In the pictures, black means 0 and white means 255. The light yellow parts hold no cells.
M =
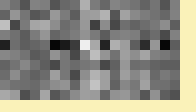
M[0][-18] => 132
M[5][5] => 146
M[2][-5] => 99
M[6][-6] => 151
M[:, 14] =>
[99, 124, 109, 91, 44, 164, 112, 153, 161, 86]
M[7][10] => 159
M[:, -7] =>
[132, 85, 72, 125, 175, 114, 97, 105, 98, 146]
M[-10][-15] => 130
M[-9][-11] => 93
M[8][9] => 194
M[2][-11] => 118
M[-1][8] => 158
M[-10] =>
[132, 113, 84, 130, 126, 84, 104, 111, 175, 123, 103, 132, 124, 115, 99, 116, 84, 126]
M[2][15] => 120
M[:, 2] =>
[84, 117, 122, 92, 94, 115, 135, 110, 110, 79]
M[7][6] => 119
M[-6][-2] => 7
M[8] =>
[125, 113, 110, 106, 123, 141, 147, 101, 158, 194, 159, 98, 135, 120, 161, 113, 111, 100]
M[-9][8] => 155
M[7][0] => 108
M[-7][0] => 126
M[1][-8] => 178
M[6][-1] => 94
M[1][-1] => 129
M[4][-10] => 238
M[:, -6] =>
[124, 162, 111, 130, 157, 159, 151, 158, 135, 151]
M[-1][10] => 102
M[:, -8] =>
[103, 178, 140, 92, 35, 148, 72, 159, 159, 102]
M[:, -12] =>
[104, 123, 108, 112, 26, 119, 118, 119, 147, 107]

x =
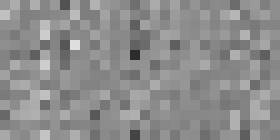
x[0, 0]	150
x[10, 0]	157
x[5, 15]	149
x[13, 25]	160
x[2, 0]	144
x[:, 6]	[82, 138, 163, 113, 86, 101, 109, 153, 151, 113, 125, 171, 124, 146]
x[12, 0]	128
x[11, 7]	145
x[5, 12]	147
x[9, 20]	137
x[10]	[157, 140, 167, 172, 110, 143, 125, 157, 150, 143, 119, 144, 114, 161, 152, 138, 160, 133, 141, 141, 128, 134, 119, 124, 131, 172, 148, 126]
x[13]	[168, 144, 137, 157, 195, 143, 146, 174, 145, 112, 138, 131, 147, 68, 141, 120, 148, 121, 142, 140, 110, 126, 147, 149, 94, 160, 133, 127]
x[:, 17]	[162, 155, 151, 159, 95, 137, 132, 150, 144, 124, 133, 138, 137, 121]
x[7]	[160, 131, 133, 144, 162, 136, 153, 144, 139, 132, 131, 141, 122, 110, 149, 135, 158, 150, 148, 136, 130, 133, 134, 131, 144, 155, 118, 138]
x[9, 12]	136
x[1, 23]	182
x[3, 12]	137
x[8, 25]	109
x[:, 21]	[138, 135, 132, 142, 135, 130, 140, 133, 145, 145, 134, 137, 135, 126]
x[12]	[128, 135, 145, 141, 131, 146, 124, 132, 133, 126, 140, 141, 147, 128, 152, 129, 135, 137, 130, 144, 123, 135, 128, 176, 113, 143, 128, 138]
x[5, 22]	111
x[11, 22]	136
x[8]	[129, 164, 171, 154, 125, 130, 151, 144, 130, 131, 136, 138, 151, 142, 139, 171, 147, 144, 150, 120, 131, 145, 162, 143, 172, 109, 136, 156]
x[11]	[104, 164, 171, 175, 154, 148, 171, 145, 146, 88, 141, 145, 170, 175, 116, 142, 146, 138, 135, 136, 136, 137, 136, 176, 130, 171, 174, 125]
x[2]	[144, 145, 128, 145, 188, 151, 163, 131, 153, 130, 153, 131, 145, 95, 161, 147, 137, 151, 141, 137, 145, 132, 143, 131, 128, 121, 133, 132]
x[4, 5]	133
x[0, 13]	111
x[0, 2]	134
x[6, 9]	126
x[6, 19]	153

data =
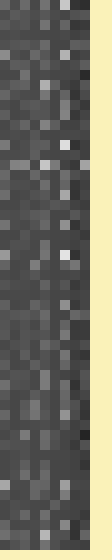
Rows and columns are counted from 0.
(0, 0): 105
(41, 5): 70
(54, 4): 113
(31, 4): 105
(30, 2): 73
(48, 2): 74
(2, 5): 70
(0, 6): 199
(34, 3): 72
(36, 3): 93
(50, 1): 78
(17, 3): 102
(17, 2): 73
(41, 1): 71
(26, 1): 71
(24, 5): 70
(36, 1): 71
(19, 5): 70
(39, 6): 103
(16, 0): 85
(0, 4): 114
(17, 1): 72
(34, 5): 88
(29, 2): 73
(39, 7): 61
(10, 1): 71
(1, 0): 77
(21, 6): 70
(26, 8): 69
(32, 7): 58
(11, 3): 84
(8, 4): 175
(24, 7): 65
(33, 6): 120
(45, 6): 71
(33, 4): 83
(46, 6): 70
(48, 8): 70
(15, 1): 75

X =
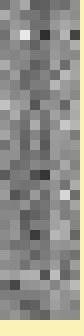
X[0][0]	113
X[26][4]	132
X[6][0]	170
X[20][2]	145
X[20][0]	129
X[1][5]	137
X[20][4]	117
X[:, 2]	[168, 118, 145, 231, 123, 139, 132, 104, 106, 144, 151, 121, 113, 103, 98, 109, 114, 125, 115, 105, 145, 89, 97, 110, 116, 129, 115, 174, 145, 125, 92, 130]
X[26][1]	138
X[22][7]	132
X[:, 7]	[144, 141, 157, 67, 173, 137, 163, 165, 146, 137, 174, 170, 181, 124, 152, 142, 131, 147, 171, 109, 164, 136, 132, 103, 153, 114, 157, 128, 185, 154, 128, 139]
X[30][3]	97
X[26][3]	137
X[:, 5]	[116, 137, 152, 132, 148, 152, 161, 110, 181, 135, 144, 161, 142, 156, 153, 153, 128, 161, 146, 151, 141, 161, 160, 182, 149, 139, 155, 188, 133, 163, 158, 144]
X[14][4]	89
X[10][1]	161
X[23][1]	149
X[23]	[139, 149, 110, 60, 109, 182, 170, 103]
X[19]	[155, 85, 105, 153, 107, 151, 214, 109]
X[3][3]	122
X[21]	[136, 137, 89, 99, 113, 161, 126, 136]
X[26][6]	112
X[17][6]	141
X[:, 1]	[143, 143, 153, 167, 141, 132, 138, 155, 131, 135, 161, 170, 127, 134, 146, 144, 107, 121, 119, 85, 128, 137, 147, 149, 114, 139, 138, 157, 71, 124, 131, 149]
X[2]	[129, 153, 145, 112, 113, 152, 167, 157]
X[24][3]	127
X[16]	[144, 107, 114, 134, 126, 128, 167, 131]
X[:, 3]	[93, 118, 112, 122, 99, 121, 95, 110, 124, 108, 87, 139, 171, 132, 151, 118, 134, 80, 117, 153, 109, 99, 126, 60, 127, 99, 137, 176, 148, 125, 97, 107]
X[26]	[139, 138, 115, 137, 132, 155, 112, 157]

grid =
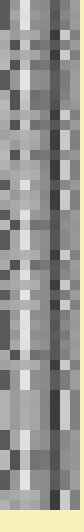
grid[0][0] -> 91
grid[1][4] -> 142
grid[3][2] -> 172
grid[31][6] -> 125
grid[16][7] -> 127
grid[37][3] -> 142
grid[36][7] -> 128
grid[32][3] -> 153
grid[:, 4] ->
[138, 142, 138, 135, 118, 135, 118, 139, 138, 119, 118, 136, 119, 139, 137, 118, 136, 141, 142, 135, 140, 142, 118, 142, 142, 140, 119, 142, 139, 140, 139, 138, 142, 139, 143, 119, 140, 138, 138, 135, 134, 136, 135, 143, 143, 118, 119, 139, 139, 140, 136]
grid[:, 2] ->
[226, 223, 226, 172, 200, 174, 191, 227, 227, 200, 192, 173, 199, 178, 173, 191, 173, 178, 223, 174, 179, 223, 192, 222, 224, 178, 199, 223, 179, 228, 178, 226, 223, 227, 224, 201, 178, 226, 227, 173, 171, 173, 173, 223, 223, 191, 192, 226, 227, 179, 173]
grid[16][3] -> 166
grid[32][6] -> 136
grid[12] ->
[169, 82, 199, 111, 119, 87, 129, 155]
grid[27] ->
[90, 166, 223, 153, 142, 86, 136, 151]
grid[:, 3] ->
[143, 152, 142, 165, 112, 165, 115, 142, 143, 111, 115, 164, 111, 170, 165, 115, 166, 173, 153, 165, 171, 152, 115, 151, 151, 172, 111, 153, 172, 142, 171, 142, 153, 143, 152, 111, 171, 142, 143, 166, 164, 165, 165, 153, 151, 115, 115, 142, 142, 173, 165]
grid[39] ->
[177, 155, 173, 166, 135, 60, 202, 128]
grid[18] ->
[89, 167, 223, 153, 142, 86, 136, 152]
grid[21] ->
[90, 166, 223, 152, 142, 87, 135, 152]
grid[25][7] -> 129
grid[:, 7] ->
[156, 152, 155, 128, 155, 127, 151, 156, 157, 156, 151, 129, 155, 128, 128, 150, 127, 129, 152, 129, 128, 152, 150, 151, 151, 129, 156, 151, 128, 156, 129, 155, 152, 157, 152, 156, 128, 157, 156, 128, 128, 128, 128, 153, 150, 150, 150, 157, 157, 128, 128]
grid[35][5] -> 88
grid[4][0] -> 169
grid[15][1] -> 83
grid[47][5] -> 92
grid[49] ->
[161, 169, 179, 173, 140, 60, 202, 128]
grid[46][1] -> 83
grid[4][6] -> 129
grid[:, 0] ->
[91, 90, 91, 177, 169, 177, 183, 91, 90, 170, 184, 177, 169, 161, 177, 184, 177, 161, 89, 178, 160, 90, 184, 90, 90, 161, 169, 90, 160, 91, 161, 91, 90, 90, 89, 169, 161, 91, 91, 177, 177, 177, 177, 89, 89, 184, 183, 92, 91, 161, 177]
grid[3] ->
[177, 155, 172, 165, 135, 60, 202, 128]
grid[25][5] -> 61

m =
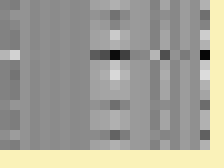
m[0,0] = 130
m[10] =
[136, 149, 147, 137, 143, 139, 143, 138, 139, 146, 139, 111, 133, 154, 153, 136, 140, 136, 156, 144, 108]
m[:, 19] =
[144, 144, 144, 144, 144, 144, 144, 144, 144, 144, 144, 144, 144, 144, 144]
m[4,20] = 177
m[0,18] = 156
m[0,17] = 136
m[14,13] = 154
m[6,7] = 138
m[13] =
[142, 156, 147, 137, 143, 139, 143, 138, 139, 139, 132, 99, 125, 154, 153, 141, 133, 136, 154, 144, 96]
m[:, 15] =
[130, 135, 130, 130, 130, 181, 130, 130, 130, 130, 136, 130, 130, 141, 130]
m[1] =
[135, 147, 147, 137, 143, 139, 143, 138, 139, 147, 141, 114, 136, 154, 153, 135, 142, 136, 156, 144, 111]
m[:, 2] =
[147, 147, 147, 147, 147, 147, 147, 147, 147, 147, 147, 147, 147, 147, 147]
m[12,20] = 177
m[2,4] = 143
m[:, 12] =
[166, 136, 149, 172, 166, 64, 167, 181, 166, 166, 133, 166, 166, 125, 166]
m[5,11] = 12
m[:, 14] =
[153, 153, 153, 153, 153, 136, 153, 153, 153, 153, 153, 153, 153, 153, 153]
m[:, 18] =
[156, 156, 156, 156, 156, 123, 156, 156, 156, 156, 156, 156, 156, 154, 156]
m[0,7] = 138
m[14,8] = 139
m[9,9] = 161
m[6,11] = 195
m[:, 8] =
[139, 139, 139, 139, 139, 139, 139, 139, 139, 139, 139, 139, 139, 139, 139]
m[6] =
[130, 125, 147, 137, 143, 139, 143, 138, 139, 161, 164, 195, 167, 154, 153, 130, 164, 136, 156, 144, 199]
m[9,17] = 136
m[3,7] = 138
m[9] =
[130, 125, 147, 137, 143, 139, 143, 138, 139, 161, 164, 165, 166, 154, 153, 130, 164, 136, 156, 144, 164]
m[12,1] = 125
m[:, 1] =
[125, 147, 135, 125, 125, 210, 125, 116, 125, 125, 149, 125, 125, 156, 125]
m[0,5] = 139

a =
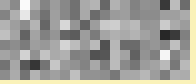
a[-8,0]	166
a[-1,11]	120
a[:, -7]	[158, 158, 177, 170, 107, 163, 138, 167]
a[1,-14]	159
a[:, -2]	[188, 159, 170, 58, 191, 131, 120, 175]
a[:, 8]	[170, 169, 99, 157, 154, 133, 131, 146]
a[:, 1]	[138, 175, 158, 164, 141, 152, 167, 171]
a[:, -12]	[113, 113, 149, 92, 188, 128, 146, 191]
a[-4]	[132, 141, 124, 158, 152, 169, 212, 188, 154, 186, 81, 183, 107, 107, 142, 150, 133, 191, 138]
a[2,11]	206
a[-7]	[131, 175, 231, 147, 114, 159, 136, 113, 169, 107, 130, 155, 158, 134, 140, 140, 159, 159, 171]
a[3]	[192, 164, 99, 163, 129, 149, 101, 92, 157, 123, 165, 176, 170, 179, 162, 150, 39, 58, 128]
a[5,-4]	128
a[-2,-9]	124
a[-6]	[179, 158, 140, 180, 102, 161, 215, 149, 99, 157, 201, 206, 177, 186, 149, 151, 203, 170, 156]
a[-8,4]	132
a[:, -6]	[130, 134, 186, 179, 107, 97, 118, 168]
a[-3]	[164, 152, 210, 145, 195, 170, 177, 128, 133, 82, 86, 186, 163, 97, 147, 128, 245, 131, 157]
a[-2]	[115, 167, 88, 54, 116, 198, 154, 146, 131, 168, 124, 187, 138, 118, 156, 163, 185, 120, 185]
